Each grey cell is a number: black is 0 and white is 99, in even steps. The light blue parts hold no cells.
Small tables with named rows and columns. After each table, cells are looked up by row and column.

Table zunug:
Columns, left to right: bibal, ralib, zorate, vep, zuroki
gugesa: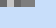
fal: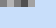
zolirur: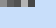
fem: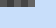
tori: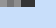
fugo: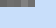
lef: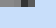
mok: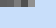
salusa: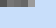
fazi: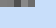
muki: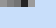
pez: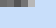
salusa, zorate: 43
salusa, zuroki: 60
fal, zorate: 48
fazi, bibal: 49
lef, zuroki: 35
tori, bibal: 58
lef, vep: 20
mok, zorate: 48
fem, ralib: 24
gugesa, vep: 49
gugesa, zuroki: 49

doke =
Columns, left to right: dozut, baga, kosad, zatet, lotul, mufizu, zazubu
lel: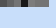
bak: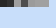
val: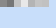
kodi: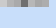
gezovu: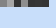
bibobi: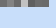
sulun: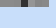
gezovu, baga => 65
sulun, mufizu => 52
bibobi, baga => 51
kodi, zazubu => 67
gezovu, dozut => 51
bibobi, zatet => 75
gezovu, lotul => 20
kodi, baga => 70
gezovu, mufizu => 21
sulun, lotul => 58

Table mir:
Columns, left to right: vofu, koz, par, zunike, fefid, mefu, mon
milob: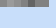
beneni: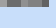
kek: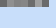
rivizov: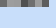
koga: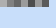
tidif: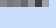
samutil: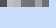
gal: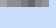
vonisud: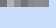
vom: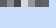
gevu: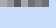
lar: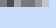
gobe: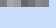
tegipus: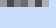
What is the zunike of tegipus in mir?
42
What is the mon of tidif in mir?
62
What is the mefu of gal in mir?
52
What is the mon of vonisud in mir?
54
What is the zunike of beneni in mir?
56
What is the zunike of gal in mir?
48
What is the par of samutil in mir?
71
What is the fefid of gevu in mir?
44
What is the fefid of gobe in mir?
45
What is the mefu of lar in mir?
59
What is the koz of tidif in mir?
47
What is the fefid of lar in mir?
46
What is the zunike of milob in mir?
50
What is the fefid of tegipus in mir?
66

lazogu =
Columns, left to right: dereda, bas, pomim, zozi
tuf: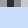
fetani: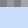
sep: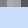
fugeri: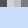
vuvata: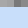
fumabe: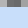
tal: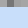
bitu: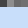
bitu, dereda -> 26
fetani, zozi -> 64
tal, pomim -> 62
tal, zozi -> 64
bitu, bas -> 55
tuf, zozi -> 78
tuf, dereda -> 61
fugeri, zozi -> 48
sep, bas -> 66
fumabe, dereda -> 70
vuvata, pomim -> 47

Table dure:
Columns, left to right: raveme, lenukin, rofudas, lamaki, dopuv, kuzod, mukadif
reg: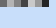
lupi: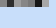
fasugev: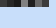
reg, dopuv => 78
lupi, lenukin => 18
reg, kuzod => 59
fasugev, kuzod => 40
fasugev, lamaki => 50
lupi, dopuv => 47
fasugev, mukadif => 23
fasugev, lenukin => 15
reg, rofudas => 51
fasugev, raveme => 23
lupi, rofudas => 61
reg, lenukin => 70
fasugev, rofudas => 10
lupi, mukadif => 65
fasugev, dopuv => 12
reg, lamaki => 26
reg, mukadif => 14

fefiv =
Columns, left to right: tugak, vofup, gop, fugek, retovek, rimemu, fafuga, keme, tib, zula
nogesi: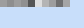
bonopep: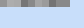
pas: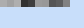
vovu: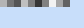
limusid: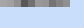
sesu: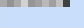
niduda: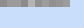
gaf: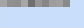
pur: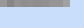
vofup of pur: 52
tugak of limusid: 64
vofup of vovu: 45
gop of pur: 57
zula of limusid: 56
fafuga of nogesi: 70
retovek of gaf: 43
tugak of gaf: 64
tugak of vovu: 70
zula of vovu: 38
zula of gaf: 53
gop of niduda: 60
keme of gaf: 61
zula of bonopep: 53
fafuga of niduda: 61
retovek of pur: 56
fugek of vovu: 74
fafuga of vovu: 50
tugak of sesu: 66
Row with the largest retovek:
niduda

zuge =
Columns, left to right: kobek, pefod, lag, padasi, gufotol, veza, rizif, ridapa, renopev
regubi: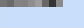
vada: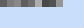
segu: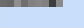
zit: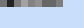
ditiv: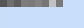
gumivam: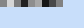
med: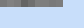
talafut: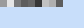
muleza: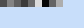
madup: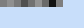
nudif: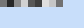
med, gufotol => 43
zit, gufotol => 51
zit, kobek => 45
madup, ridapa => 7
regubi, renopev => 53
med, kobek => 47
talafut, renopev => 36
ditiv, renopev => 47
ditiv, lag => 36
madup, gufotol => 44
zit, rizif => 40
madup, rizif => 41
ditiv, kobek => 33
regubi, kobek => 45
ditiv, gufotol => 47
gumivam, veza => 65
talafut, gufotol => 40
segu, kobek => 42
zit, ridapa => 40

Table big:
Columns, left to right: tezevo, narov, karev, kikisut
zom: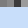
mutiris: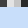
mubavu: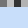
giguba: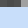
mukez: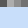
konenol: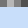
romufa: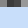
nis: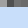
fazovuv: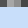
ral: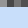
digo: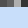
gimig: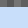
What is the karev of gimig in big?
45
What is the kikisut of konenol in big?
31
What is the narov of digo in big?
38
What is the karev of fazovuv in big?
55
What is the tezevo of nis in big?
62
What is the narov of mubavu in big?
76
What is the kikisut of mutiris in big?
16
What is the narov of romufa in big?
23
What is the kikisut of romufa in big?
59
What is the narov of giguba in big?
29
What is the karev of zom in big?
23
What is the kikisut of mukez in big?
44
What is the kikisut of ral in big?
31
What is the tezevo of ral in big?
58

